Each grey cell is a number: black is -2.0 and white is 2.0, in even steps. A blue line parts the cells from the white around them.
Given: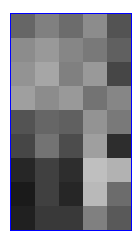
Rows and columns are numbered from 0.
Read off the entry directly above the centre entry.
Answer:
0.4
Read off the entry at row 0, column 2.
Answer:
-0.3
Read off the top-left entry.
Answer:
-0.4
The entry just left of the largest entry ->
-1.3
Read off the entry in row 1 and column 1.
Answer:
0.4
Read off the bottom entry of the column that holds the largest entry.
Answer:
0.0
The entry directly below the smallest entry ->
-1.5
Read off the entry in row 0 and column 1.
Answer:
0.0
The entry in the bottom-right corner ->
-0.6
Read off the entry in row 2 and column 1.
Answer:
0.6
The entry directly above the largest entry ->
0.5
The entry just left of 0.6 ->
0.3
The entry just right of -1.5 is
-1.1
